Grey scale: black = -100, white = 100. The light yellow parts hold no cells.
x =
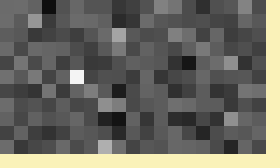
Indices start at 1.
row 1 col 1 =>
-16
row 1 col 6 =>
-19
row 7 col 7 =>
-2
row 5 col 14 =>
-83
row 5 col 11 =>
-29
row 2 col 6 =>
-16
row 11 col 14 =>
-21
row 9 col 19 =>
-28
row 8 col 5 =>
-27
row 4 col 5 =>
-23
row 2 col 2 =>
-29
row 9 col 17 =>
13
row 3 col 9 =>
29
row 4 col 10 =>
-43
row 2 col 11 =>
-16
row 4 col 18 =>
-38
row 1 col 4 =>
-89
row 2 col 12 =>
-32
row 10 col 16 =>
-40
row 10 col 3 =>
-51
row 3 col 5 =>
-41
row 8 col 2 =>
-40
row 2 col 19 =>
-31
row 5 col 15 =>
-27
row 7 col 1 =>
-45
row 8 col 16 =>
-28
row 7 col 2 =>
-52
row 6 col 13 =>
-44
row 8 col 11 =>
-32
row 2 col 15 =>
-38
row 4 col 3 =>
-18
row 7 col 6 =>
-22
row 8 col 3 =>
-35
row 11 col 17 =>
-71
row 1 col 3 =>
-23

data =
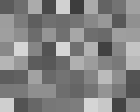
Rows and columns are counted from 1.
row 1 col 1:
-29
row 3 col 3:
-15
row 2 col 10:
13
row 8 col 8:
57
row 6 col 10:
-35
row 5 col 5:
-18
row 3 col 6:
31
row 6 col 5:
-10
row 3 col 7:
-14
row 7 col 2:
-4
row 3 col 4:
17
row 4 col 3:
4
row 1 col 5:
64
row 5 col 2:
20
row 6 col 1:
-27
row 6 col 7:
4
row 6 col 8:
47
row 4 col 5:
68
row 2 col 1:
23
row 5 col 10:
45
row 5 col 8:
3
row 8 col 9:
-47
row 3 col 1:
25
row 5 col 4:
-31
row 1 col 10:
26
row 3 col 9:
25

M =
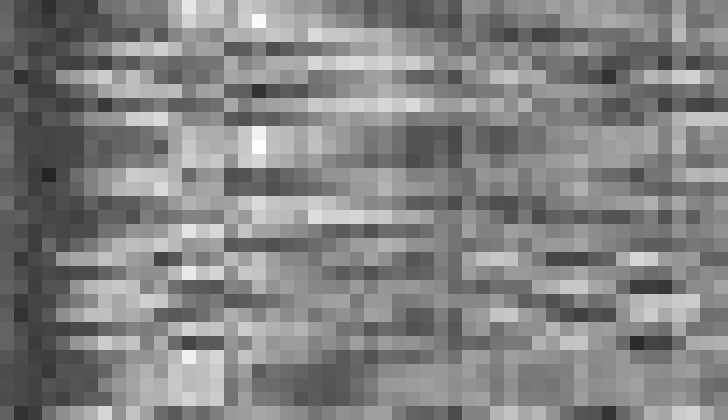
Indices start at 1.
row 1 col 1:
-23
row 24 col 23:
23
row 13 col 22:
-12
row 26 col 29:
-18
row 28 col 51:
-13
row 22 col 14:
-4
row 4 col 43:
8
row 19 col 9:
41
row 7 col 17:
-25
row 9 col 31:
0
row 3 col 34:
3
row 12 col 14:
60
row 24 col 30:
-36
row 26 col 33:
-11
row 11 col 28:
1
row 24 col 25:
-11
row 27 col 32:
19
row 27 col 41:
0
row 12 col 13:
38
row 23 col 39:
14
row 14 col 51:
-17
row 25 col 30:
15
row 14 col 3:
-51
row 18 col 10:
49
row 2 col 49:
36
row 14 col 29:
24
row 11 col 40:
4
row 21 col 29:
16
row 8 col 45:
-38
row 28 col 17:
-8
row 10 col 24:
27
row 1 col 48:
-14
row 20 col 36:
0
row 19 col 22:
5
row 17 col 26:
-17
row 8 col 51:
-48
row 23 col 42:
-50
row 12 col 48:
-11
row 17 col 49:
14
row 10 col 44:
29

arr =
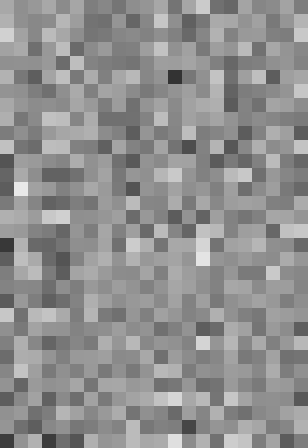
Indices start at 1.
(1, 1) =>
32
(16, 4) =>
57
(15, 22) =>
34
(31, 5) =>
14
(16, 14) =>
15
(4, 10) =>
0
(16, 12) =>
2
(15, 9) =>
13
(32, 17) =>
61
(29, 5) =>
8
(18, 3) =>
-18
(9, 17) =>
15
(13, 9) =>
-6
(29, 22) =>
-31
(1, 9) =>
-8
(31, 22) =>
39
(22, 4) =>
-25
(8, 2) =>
18
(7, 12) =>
5
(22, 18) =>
19
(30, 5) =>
42
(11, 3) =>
-15
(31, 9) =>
3
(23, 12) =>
26
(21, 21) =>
23
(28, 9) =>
31
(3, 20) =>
0
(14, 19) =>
9
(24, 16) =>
-16
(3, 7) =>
-8
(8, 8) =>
-2
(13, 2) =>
33
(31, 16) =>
17
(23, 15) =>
8
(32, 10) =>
47
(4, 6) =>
-17

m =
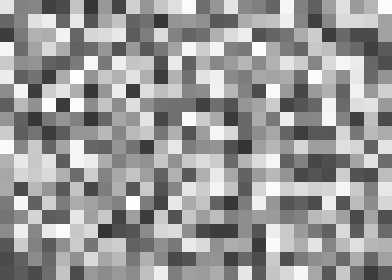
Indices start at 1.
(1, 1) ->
79
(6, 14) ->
-12
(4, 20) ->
34
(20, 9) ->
20
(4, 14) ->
93
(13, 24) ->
-41
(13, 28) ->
48
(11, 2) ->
4
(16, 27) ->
28
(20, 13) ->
-1
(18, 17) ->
36
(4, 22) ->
-20
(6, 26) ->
82
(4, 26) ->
-18
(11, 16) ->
15
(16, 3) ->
66
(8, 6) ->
98
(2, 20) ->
51
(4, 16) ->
91
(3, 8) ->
72
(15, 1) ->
-4
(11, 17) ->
-37
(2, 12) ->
-58
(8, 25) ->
-17
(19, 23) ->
11
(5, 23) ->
4
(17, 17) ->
-52
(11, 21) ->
18
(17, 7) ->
70
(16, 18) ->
11
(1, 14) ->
97
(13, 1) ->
31
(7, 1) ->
9
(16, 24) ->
53
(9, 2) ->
-24
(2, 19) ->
47
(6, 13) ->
40
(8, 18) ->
17
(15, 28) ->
68
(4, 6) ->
-23
